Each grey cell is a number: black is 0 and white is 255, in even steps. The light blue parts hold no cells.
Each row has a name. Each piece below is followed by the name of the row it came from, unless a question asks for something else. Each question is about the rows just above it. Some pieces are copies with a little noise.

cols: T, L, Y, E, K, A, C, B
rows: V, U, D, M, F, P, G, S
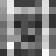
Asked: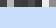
S
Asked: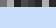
M
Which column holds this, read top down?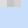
C
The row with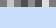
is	F
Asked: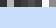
S

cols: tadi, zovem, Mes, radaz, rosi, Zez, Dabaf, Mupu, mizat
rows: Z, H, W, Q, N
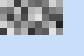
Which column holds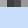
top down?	radaz
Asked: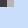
H

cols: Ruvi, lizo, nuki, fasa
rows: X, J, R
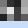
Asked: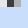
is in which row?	J
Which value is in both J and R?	[62]

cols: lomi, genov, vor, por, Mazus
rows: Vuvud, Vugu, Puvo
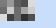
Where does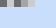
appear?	Vugu
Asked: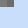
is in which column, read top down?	lomi
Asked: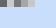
Vugu
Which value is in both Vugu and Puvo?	[108]

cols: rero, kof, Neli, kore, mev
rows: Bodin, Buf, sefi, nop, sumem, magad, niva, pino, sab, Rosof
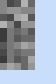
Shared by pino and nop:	[73]
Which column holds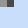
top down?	kof

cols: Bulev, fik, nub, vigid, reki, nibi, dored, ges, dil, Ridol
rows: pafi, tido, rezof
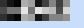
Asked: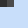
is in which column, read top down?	Bulev
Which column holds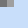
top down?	reki
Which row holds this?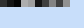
pafi
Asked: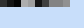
rezof
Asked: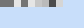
tido

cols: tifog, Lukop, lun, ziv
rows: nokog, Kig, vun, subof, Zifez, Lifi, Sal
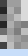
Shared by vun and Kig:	[218]
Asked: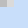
vun

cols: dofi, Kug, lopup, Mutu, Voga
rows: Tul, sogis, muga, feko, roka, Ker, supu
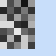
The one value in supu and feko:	[219]
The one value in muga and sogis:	[93]
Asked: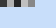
Ker
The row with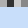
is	Ker

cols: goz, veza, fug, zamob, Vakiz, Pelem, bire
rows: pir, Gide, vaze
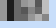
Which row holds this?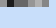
vaze
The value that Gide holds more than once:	[103]
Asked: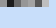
pir
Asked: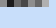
Gide

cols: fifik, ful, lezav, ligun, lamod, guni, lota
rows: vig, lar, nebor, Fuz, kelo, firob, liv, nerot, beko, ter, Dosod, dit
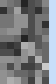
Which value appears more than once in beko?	[145]
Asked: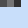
Fuz
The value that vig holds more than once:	[133]

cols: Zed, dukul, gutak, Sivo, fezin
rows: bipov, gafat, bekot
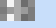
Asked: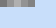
gafat
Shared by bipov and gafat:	[171]
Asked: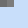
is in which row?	bekot
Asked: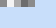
bipov
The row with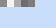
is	bekot

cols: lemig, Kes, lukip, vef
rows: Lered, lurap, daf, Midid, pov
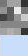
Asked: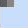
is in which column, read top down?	Kes
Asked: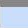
Midid
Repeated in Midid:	[134]
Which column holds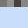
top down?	lemig
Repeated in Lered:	[162]
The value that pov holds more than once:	[162]

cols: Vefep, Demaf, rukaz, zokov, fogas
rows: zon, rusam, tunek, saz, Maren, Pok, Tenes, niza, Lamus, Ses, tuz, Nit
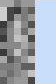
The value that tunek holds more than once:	[152]
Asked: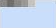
tuz
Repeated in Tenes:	[136]
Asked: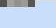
Nit
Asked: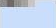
tuz

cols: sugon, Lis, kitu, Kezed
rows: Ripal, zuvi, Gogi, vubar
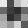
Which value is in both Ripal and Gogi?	[76]
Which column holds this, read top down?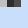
kitu
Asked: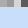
vubar
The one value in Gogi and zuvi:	[46]
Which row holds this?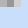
vubar
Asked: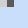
vubar

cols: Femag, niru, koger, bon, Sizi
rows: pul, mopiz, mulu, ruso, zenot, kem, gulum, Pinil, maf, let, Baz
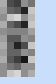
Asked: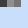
pul
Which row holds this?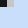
maf
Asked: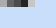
ruso
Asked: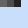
ruso
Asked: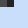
ruso

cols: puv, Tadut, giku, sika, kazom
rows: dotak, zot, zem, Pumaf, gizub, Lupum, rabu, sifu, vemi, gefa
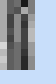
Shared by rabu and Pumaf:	[67]
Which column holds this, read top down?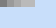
kazom
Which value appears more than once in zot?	[170]
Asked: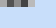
gizub
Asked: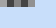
zem
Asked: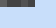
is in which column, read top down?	Tadut

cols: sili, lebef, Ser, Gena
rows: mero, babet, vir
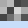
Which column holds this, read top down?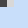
Ser
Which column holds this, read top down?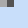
Gena
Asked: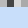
babet
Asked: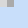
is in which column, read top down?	Ser
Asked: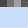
vir
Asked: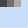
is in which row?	vir

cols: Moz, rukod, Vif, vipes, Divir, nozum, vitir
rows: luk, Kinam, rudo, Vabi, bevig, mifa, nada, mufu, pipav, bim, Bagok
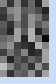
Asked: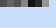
mufu
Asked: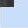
nada
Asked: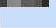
Kinam
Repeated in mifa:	[118]
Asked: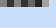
luk

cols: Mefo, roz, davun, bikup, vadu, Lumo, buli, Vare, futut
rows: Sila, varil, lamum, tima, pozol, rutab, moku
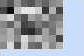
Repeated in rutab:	[161]
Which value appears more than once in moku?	[136]
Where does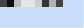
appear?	varil

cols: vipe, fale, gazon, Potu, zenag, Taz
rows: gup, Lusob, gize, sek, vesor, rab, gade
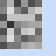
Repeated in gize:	[195]
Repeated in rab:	[135]

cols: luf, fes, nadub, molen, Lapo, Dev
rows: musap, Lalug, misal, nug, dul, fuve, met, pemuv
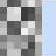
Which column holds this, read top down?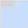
fes
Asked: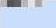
musap

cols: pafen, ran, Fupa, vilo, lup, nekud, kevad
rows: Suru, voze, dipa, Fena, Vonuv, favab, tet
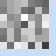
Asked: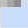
Fena
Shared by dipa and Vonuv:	[166]
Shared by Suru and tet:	[113]
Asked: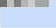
favab

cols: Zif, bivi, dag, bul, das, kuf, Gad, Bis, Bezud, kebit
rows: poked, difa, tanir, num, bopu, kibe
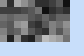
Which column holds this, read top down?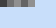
dag
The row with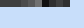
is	difa
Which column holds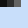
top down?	kebit
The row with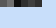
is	difa

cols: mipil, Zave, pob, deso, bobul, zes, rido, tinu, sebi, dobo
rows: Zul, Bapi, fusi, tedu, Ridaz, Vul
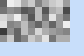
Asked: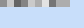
Vul
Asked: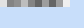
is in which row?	tedu
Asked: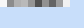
tedu
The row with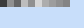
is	Ridaz
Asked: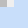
fusi
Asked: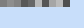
Bapi

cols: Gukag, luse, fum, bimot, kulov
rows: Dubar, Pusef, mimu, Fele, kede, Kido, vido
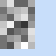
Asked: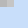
Pusef
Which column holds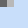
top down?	fum
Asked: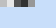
Fele
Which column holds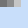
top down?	Gukag
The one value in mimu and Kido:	[101]

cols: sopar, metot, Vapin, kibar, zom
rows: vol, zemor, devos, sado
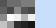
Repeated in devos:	[240]
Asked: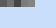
vol
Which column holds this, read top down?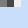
zom
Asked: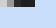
sado
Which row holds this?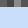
zemor

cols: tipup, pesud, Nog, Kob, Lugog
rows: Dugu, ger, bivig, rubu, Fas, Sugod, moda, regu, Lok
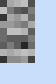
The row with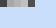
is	Dugu
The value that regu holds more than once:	[180]
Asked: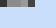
Lok
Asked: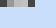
Dugu

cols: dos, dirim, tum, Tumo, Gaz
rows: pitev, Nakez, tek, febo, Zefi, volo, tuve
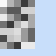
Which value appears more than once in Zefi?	[209]
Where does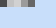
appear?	volo

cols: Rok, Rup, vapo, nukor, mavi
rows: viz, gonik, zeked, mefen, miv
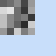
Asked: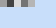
miv
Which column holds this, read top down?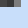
nukor
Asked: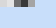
gonik

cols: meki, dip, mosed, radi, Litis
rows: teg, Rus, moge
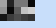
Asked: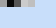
Rus
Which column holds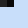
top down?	dip
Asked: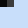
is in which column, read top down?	dip
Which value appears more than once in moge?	[60]
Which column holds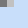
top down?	radi
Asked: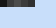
moge

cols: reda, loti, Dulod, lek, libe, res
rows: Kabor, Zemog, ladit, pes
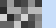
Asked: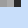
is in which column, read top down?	loti
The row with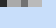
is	Zemog
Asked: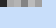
Zemog
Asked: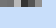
pes
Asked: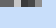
pes
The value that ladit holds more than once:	[213]
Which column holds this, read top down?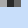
loti

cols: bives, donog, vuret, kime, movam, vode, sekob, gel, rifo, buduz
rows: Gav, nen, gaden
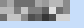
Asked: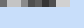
gaden
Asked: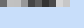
gaden
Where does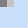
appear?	nen
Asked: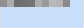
Gav

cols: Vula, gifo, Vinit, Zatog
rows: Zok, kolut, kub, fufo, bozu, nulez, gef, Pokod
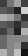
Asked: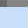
nulez
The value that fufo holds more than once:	[91]
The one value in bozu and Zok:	[64]
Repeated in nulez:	[133]

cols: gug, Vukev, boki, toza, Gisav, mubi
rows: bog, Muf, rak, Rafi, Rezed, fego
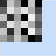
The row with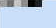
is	fego
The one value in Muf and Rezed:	[185]
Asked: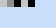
bog
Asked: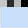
Rezed
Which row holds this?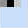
bog
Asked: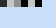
bog

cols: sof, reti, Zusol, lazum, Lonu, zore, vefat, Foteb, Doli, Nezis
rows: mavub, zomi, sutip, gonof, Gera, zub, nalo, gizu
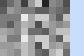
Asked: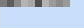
gonof
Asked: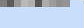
gonof
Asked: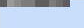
zomi

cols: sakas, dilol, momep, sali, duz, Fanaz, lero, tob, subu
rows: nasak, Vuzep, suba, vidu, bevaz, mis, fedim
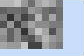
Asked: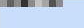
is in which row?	bevaz
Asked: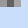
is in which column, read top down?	duz
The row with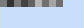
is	suba

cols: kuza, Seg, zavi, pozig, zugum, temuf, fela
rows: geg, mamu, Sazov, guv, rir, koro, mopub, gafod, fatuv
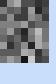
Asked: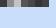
geg
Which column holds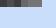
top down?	fela
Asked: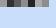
mopub

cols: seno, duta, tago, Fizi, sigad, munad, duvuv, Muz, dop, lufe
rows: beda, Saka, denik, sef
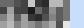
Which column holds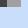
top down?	Fizi
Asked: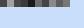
Saka
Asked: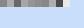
sef
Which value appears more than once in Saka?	[67]
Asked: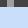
Saka
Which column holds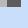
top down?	dop
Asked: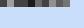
Saka

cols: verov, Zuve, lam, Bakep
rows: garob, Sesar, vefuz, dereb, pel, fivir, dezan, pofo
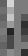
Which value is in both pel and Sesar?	[124]
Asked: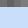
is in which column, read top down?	verov
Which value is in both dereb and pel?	[124]
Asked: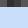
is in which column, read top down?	Bakep

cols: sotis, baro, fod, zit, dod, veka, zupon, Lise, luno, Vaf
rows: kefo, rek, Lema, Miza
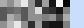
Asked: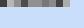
Lema
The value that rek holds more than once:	[88]
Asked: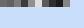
rek
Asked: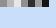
kefo
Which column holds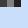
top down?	zupon
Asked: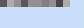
Lema
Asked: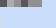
Lema

